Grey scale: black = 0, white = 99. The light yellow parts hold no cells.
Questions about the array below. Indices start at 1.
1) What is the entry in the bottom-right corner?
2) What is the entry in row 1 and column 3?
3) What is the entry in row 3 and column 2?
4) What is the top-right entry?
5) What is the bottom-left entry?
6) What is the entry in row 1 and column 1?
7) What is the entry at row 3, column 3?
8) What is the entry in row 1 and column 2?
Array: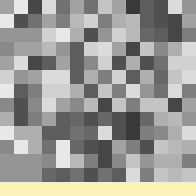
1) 76
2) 27
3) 58
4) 58
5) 58
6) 63
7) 58
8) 90

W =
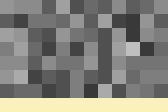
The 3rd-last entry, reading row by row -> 49
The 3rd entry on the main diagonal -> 36
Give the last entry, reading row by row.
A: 36
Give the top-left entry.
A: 58
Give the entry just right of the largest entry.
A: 22
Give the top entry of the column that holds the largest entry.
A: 36
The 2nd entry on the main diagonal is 26
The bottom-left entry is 36
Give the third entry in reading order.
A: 54
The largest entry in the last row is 66
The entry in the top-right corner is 54
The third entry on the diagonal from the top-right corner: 22
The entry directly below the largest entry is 45
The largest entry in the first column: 62
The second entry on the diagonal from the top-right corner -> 58

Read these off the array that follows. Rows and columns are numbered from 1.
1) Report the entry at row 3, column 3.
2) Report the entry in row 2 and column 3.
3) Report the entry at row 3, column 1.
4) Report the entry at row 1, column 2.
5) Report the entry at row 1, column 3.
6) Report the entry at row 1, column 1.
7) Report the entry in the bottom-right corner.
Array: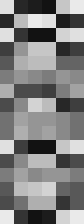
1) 7
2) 91
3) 87
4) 15
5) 11
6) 87
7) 91

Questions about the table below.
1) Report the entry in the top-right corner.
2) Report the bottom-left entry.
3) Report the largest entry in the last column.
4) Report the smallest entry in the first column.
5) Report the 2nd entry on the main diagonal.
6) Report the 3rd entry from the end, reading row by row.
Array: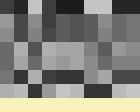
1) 15
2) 68
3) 76
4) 24
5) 28
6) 20

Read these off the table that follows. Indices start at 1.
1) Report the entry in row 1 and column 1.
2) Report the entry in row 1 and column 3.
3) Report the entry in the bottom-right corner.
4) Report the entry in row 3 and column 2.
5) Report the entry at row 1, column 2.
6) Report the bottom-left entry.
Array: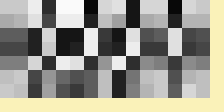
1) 78
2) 92
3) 74
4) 36
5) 78
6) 78

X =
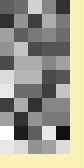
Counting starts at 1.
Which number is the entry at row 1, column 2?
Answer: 42
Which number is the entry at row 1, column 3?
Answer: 81
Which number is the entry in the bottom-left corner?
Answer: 90
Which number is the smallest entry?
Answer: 6
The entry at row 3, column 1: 62
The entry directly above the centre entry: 67
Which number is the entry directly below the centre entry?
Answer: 42
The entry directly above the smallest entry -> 47
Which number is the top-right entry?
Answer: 19
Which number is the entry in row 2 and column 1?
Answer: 19
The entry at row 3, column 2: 37
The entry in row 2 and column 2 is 57
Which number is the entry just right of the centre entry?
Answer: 29
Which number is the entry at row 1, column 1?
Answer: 37
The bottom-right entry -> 85

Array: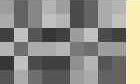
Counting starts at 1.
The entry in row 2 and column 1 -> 66
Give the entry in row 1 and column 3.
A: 52
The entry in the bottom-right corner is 38
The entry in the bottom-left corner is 33
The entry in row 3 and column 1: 25
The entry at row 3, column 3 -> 33
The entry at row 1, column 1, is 61
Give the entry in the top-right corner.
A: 70
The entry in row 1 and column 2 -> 38
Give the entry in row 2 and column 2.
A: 38

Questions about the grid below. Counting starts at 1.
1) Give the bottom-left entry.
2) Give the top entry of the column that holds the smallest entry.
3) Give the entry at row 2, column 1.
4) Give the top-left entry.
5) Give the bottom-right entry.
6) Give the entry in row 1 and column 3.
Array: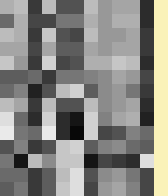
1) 36
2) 32
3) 41
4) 68
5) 27
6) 22

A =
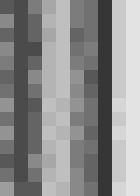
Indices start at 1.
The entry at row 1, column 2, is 29
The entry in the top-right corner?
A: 88
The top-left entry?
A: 34
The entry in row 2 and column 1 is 53
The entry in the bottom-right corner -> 88
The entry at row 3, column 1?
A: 39
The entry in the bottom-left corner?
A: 61
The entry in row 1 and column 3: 48
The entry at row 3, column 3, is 39
